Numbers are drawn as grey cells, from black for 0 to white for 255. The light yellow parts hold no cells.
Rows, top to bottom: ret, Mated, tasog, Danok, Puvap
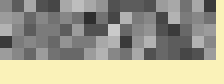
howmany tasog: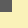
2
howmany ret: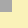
5
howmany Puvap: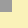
4

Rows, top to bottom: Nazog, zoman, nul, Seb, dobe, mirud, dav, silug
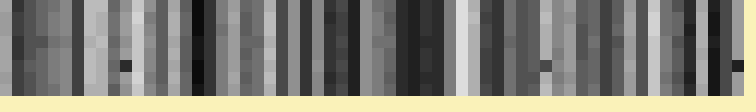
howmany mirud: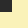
4
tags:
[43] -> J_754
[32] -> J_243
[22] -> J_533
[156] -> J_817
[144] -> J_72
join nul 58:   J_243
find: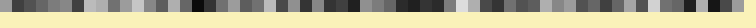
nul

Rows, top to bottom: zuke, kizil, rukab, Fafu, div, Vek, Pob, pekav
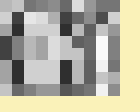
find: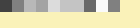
div
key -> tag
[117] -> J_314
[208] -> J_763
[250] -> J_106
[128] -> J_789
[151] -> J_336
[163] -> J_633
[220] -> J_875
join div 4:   J_633
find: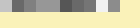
pekav
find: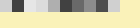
kizil
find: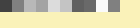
Fafu
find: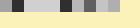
Pob

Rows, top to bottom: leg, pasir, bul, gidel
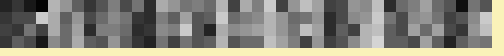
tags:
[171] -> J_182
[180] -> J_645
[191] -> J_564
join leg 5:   J_645
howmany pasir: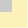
4
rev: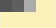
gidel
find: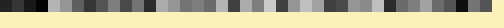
leg

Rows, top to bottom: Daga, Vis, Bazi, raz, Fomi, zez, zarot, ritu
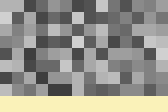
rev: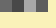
Vis
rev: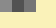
Daga
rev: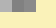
zez
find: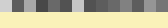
Vis
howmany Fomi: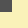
3
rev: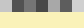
raz

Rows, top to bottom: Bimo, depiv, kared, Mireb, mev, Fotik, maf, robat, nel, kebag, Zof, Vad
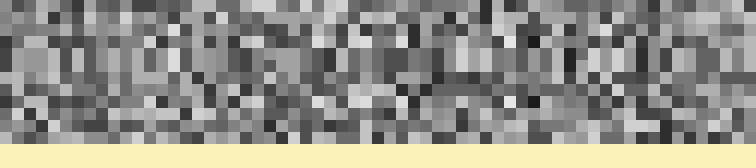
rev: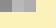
Vad
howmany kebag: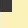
3
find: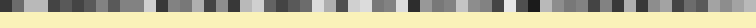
Mireb
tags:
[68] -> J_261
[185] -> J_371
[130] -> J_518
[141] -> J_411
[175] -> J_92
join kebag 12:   J_371
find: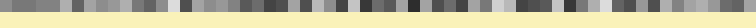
kared
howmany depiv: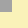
13
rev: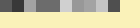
Vad

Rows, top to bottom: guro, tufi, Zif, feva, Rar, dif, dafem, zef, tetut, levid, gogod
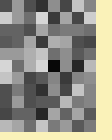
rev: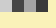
tufi
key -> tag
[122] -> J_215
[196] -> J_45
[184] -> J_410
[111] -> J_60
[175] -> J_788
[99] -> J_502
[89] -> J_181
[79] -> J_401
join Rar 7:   J_181

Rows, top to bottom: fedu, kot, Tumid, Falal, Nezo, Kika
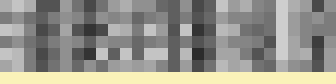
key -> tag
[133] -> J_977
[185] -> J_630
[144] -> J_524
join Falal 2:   J_524
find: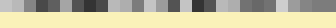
Tumid
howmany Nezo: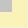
5
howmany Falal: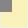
7

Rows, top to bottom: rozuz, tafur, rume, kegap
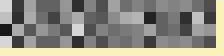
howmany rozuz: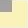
2
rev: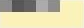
tafur
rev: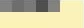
kegap

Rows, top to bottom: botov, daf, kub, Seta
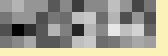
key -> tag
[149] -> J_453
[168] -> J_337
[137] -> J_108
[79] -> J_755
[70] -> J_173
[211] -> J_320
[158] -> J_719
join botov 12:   J_173
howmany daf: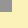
3
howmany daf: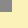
0

